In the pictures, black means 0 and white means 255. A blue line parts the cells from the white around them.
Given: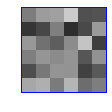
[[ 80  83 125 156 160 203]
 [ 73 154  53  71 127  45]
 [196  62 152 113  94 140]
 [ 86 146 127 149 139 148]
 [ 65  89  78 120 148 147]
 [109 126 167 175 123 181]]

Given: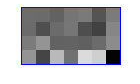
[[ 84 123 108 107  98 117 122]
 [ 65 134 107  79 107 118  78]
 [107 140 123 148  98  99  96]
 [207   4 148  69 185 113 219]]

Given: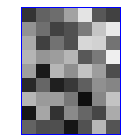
[[ 87  65  52  98 109 162 228]
 [197 233 146 111  65  80 122]
 [210 115 170  64 114  80 215]
 [122 239 181 149 157 182  88]
 [157  77 158  26 182 143 195]
 [144 133  41 102  31  56  95]
 [135 195 181 154 157 119  15]
 [ 70 171  23 166  50 138 102]
 [183  84  99  77  79  22  81]]

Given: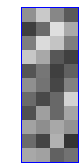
[[135  90 145 201]
 [223 170  62 107]
 [196 126 126 219]
 [ 87  64 199 168]
 [ 63  96  84 118]
 [ 70 129 143 115]
 [104 211 106  73]
 [104 165  80 159]
 [168 147 162 142]
 [177  52 107  68]
 [ 97 114 168 161]]

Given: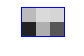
[[218 213 187]
 [175  87  35]]

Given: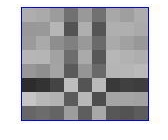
[[159 173 174 170 156 113 153 113 168]
 [175 170 152 153 182  83 175  85 175]
 [161 152 155 170 142 128 153 106 170]
 [178 174 182 181 162 109 170  88 183]
 [182 186 151 143 164  90 149 105 181]
 [ 64  61  44  51  68 190  84 186  57]
 [164 162 197 184 178  91 184  77 165]
 [ 83  92 102 108 100 157  94 168  87]]
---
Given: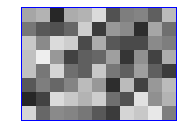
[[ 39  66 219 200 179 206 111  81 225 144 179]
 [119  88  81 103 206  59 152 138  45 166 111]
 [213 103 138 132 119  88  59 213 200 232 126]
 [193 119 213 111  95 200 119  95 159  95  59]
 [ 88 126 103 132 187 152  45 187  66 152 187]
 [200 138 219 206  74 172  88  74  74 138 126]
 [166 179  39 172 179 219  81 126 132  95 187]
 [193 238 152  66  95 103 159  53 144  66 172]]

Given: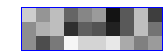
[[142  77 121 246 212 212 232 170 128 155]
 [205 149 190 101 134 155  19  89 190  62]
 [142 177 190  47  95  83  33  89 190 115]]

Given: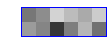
[[155 133  54 126 182 113]
 [119 141 211 188 170 204]]

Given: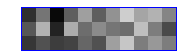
[[ 54  81  61  67 102  81 159 198 125 152 125]
 [ 47 117   9  94 159  94 146 206 165 178 133]
 [ 87 178  35 172 109 139 117 109 191 125  74]]

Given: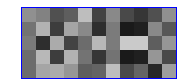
[[123  46 171  67 108 184 123 202 202  94 150]
 [144 130  80  94 190  67 137  73  54  80 144]
 [108 165 171 150  94 100 190  73 100  39 158]
 [115 178  61 165 137  46 123  26  32 137  87]
 [108 184  61 178 115  54 115  26  32 150  73]]

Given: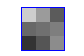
[[ 51  85 140]
 [104 112 126]
 [205 155  91]]
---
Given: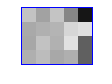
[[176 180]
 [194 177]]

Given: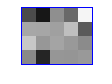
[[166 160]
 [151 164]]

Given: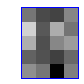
[[ 88 173]
 [ 79 135]]

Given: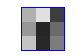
[[ 37 107]
 [ 40 125]]

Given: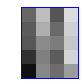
[[174 106]
 [139 124]]

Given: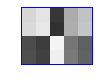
[[231  49]
 [ 61 244]]

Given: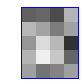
[[163 125]
 [219 184]]
